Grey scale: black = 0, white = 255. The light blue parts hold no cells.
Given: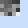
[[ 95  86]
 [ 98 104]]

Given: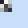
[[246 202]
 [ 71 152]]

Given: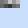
[[134 197]
 [ 76  53]]

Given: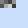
[[ 98  64]
 [172 206]]

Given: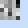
[[169 135]
 [150 141]]

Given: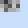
[[ 54 133]
 [129  87]]

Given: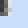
[[113 228]
 [103 224]]

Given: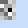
[[105 214]
 [169 160]]
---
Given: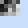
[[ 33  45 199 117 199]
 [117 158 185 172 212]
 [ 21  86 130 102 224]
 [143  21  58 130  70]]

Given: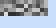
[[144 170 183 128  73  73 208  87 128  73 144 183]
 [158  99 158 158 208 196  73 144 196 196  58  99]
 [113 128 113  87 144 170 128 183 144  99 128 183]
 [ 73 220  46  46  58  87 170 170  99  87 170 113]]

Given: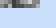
[[134  94 178  62  78  78 107 107 121 178]
 [164 150 121  62  94 150 164 206 134 134]]

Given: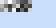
[[226 194 254 178 133  87  74 162]
 [148 210  87 239  31 103  43 210]
 [178 118  59 148 210  43 103  74]]

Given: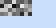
[[ 30 188 216  16  68 231 173 145]
 [119 133 202 105 119  43 188  55]
 [202 202 105 173 119 105 133 173]
 [160  80  80 216 105  92 133  80]]

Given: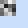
[[127 156 243 186]
 [101 171 215 127]
 [113 215 143  46]
 [199  31 101  74]]

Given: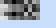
[[201 187 157 116 130 116  20 171  34  76]
 [216 216 144 116 130 102  62 144  47 102]
 [228 216 130 102 130  90 116 102  76 144]
 [157  62  76   5  47  47 171  62 171 144]
 [187  90  62   5  62  47 187  47 171 157]]

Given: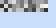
[[205  51 205 147 193 193  78 122  64 193 134  51]
 [178  94 193 220 147 122 178  94 147 163 163 134]
 [ 51 220  78 147 163 122 220 108  94 163 232 246]]

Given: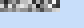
[[215  78 229 103 203 229 203 132 203  22 132 161 245  78  50]
 [118 132 161 132 174 146 146 103 174 132  78 146 146 203 215]
 [118  37 118 161  90 188 188 215  50 174  65 188  90 245  65]]
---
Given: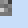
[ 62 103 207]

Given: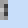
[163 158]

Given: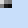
[120  26]

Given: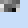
[ 92 114  73]

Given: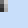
[208  66]

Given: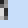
[139 102]
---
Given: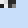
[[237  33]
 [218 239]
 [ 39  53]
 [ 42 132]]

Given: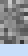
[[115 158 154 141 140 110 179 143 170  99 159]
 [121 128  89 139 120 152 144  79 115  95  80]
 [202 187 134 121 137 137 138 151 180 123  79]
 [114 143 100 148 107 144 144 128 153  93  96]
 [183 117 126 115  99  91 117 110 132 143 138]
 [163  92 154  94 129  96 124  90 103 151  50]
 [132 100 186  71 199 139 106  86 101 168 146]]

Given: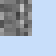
[[141  85  98 158 164  82  84 161 146]
 [125  99  89 118 105 104 123 111 124]
 [124 103  95 133 116  98 124 113 124]
 [123 110 111 120 123 111 114 115 122]
 [ 91 116 109  63  76 128 124  89  90]
 [118 189 195 133 128 179 150 123 112]
 [ 82 100 109  90 112 104  71 123  81]
 [153 111 120 158 155 108 120 141 153]]

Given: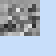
[[152 170 161 139 171 176 109  74 116]
 [157 187 176 152 173 161  36  98 160]
 [144 154  92 107 207  82  83  64 195]
 [158 117 118 141  98 151  48  96 181]
 [151 141 230 141 113 104 162 135 177]
 [147 161 108 160 190 104  94 115 219]
 [153 148 162 153 176 114 176 203  91]
 [155 166  56 130  90 116 218 135 101]
 [160  74  72 162  63  75  44 156 145]
 [157 161 133 192  86 146 160 146 122]]

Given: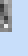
[[125  53  68  99 124 160 113 134]
 [180 132 135 123  59 100 235 139]
 [162 156 165 164 140 136 143 125]]

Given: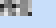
[[199  33 102 175]
 [135 113 203 231]
 [102 113 132 153]
 [177  30 159 111]
 [207 123 235 206]
 [136 143 139 143]
 [137 141 137 142]
 [179 181 199  52]]

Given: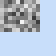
[[164 171 203 190 176 205 150 165]
 [122 111 176 123  91 103 180  90]
 [ 83 142 214  93 186 126 199 107]
 [135 180 172  67 143 116 180 204]
 [227 158  99 180 123  83 136 214]
 [ 83 158 204  73 125 244 134 112]
 [173 231 143 128 124 181 113 175]
 [183 161 215 177 187 151 175  98]
 [143 197 156 110  58 141 114 193]
 [217 113 122 197 150  62 109 118]]

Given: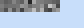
[[112 125 116]
 [ 95 109  80]
 [103 113 144]
 [132 113  86]
 [110 117 127]
 [ 96 149  66]
 [147 139 133]
 [ 38 106 141]
 [168 126 187]
 [128 129 124]
 [124 147 177]
 [114  94  82]
 [111 197  66]
 [ 99 158 130]
 [ 91  72 151]]

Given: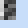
[[214 209 202 229 158]
 [ 77  28 103  61  47]
 [ 58 112  78  55 120]
 [ 67 116  61  85 141]]
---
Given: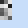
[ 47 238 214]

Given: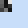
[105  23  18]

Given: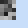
[ 42 115  90 171]

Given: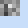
[110  80 144 183]

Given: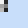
[241 126]

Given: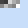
[ 67 193]

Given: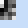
[246  19 123 100]

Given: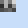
[114 174 104]
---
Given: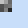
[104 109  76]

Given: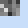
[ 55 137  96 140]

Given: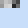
[69 39]

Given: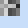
[121 187  73 213]

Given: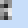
[147  34 163]

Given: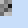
[148 144 138]

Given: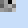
[210 174 142]

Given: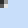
[152  92]

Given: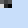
[82 38]
